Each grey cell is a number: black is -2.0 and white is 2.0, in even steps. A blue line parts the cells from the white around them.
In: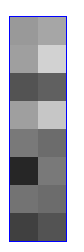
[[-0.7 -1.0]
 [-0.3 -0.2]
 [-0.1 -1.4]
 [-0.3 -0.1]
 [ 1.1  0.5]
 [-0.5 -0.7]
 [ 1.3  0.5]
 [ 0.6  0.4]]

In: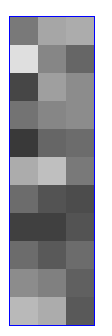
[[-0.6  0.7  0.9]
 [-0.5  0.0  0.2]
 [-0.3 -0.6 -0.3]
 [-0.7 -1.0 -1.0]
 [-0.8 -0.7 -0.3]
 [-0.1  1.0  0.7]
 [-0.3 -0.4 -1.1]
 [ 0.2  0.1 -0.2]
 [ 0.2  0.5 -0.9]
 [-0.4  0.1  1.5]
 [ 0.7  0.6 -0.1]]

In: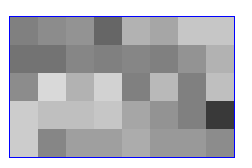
[[ 0.2  0.4  0.4  0.7  0.5  0.5  0.1  1.2]
 [-1.1  0.0  0.3  0.6  1.1  1.0  1.0  1.2]
 [ 1.0  0.0  0.9  0.0  1.3  0.8  1.4  0.2]
 [ 0.8  0.3  0.0  0.1  0.0  0.1 -0.2 -0.2]
 [ 1.1  1.1  0.6  0.8 -0.4  0.3  0.2  0.0]]

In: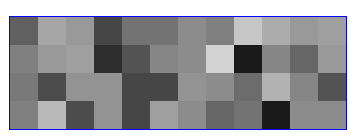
[[ 0.2  0.2 -1.6 -0.2 -0.4  0.2  0.5 -0.9  0.3 -0.8  0.9  0.0]
 [-0.7  0.1  0.8 -0.3  0.2  0.3 -0.9 -0.9  0.3  0.3 -0.8 -0.1]
 [ 0.4 -0.4  0.1 -1.6  1.3  0.2  0.1 -0.7 -1.3  0.5  0.4  0.0]
 [ 0.5  0.4  0.7  1.1  0.0  0.2 -0.2 -0.2 -0.9  0.4  0.6 -0.5]]

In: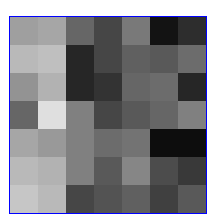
[[-0.6 -1.0 -0.5 -0.7 -0.9  0.9  1.1]
 [-1.1 -0.8  0.1 -0.6  0.0  0.8  0.9]
 [-1.8 -1.8 -0.2 -0.3  0.0  0.4  0.6]
 [ 0.0 -0.4 -0.6 -0.9  0.0  1.5 -0.4]
 [-1.4 -0.3 -0.4 -1.2 -1.4  0.8  0.3]
 [-0.3 -0.6 -0.5 -0.9 -1.4  1.0  0.9]
 [-1.3 -1.7 -0.1 -0.9 -0.4  0.6  0.5]]

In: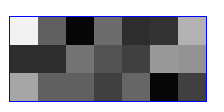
[[-1.0 -1.9 -0.4 -1.0 -0.5 -0.5  0.6]
 [ 0.3  0.4 -1.0 -0.7 -0.2 -1.3 -1.3]
 [ 0.8 -1.2 -1.3 -0.3 -1.9 -0.5  1.8]]

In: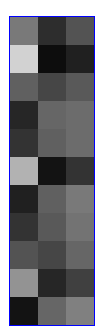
[[ 0.0 -0.4 -1.7]
 [-1.0 -1.4  0.3]
 [-0.4 -0.9 -0.7]
 [-0.2 -0.6 -1.2]
 [-0.1 -0.5 -1.5]
 [-1.2 -1.7  0.8]
 [-0.3 -0.5 -1.2]
 [-0.3 -0.4 -1.4]
 [-0.6 -0.9 -0.5]
 [-1.5 -1.8  1.3]
 [-0.7 -1.3 -0.1]]

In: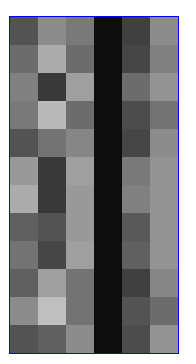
[[ 0.3 -0.8 -1.8  0.2 -0.5 -0.7]
 [-0.3 -0.7 -1.8 -0.2  1.0  0.2]
 [ 0.1 -1.0 -1.8 -0.2  0.5 -0.5]
 [ 0.3 -0.5 -1.8  0.5 -0.9 -0.2]
 [ 0.3 -0.6 -1.8  0.4 -0.7 -0.5]
 [ 0.3  0.0 -1.8  0.4 -1.1  0.7]
 [ 0.3 -0.1 -1.8  0.5 -1.1  0.4]
 [ 0.2 -0.9 -1.8  0.1 -0.2 -0.7]
 [-0.2 -0.8 -1.8 -0.3  0.9 -0.1]
 [ 0.3 -0.3 -1.8  0.5 -1.1  0.0]
 [ 0.0 -0.9 -1.8 -0.3  0.7 -0.3]
 [ 0.2 -1.0 -1.8 -0.1  0.2 -0.7]]

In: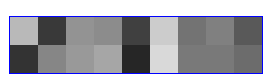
[[-0.3 -0.1 -0.1  1.4 -1.4  0.6  0.4  0.1 -1.2]
 [-0.6  0.0 -0.2  1.2 -1.0  0.2  0.3 -1.1  0.9]]
